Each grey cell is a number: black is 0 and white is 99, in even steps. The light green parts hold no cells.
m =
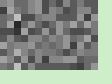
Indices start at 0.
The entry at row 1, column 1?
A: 63
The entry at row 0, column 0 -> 52
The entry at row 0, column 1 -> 58
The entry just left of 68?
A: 47
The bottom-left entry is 47
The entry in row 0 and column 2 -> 41
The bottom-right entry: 58
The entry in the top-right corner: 35
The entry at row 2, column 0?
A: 41
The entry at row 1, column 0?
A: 25
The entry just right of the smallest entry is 41
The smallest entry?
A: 15
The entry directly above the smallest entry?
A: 74

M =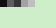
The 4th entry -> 63
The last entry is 74
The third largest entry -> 36

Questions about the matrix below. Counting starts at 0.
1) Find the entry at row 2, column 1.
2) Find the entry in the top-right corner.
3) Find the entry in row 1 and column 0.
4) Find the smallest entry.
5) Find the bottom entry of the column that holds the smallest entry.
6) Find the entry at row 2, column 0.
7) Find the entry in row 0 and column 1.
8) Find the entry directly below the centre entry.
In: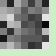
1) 83
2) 14
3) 67
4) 4
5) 88
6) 72
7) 14
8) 44

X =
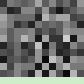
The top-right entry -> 58
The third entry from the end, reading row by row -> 4
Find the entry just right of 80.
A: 9
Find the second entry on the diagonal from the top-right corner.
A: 36
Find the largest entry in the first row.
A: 64
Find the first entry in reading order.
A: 20
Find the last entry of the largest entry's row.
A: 58
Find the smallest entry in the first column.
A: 9
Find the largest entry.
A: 80
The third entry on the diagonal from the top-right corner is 64
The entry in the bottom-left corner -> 31
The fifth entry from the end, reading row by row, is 64
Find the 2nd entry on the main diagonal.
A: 14
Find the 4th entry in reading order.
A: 36
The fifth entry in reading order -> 42
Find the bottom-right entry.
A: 31
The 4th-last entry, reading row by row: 31
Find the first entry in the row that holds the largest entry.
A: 64
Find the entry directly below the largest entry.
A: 14
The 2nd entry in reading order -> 47

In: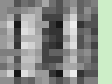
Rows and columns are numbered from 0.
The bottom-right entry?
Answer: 49
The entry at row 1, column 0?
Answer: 55
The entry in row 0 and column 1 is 55
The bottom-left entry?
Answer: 55
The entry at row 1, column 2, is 49
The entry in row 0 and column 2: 32
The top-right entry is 49
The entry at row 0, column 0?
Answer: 55
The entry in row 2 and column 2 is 32
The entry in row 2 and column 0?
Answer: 55
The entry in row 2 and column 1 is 65

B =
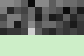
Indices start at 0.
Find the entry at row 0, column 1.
53
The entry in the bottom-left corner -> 15
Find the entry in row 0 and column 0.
53
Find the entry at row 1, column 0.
48
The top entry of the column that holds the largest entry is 4
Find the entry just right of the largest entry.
36
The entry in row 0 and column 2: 48
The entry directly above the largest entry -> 53
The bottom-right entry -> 21
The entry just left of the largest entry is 26
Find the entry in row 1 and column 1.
15
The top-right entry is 36
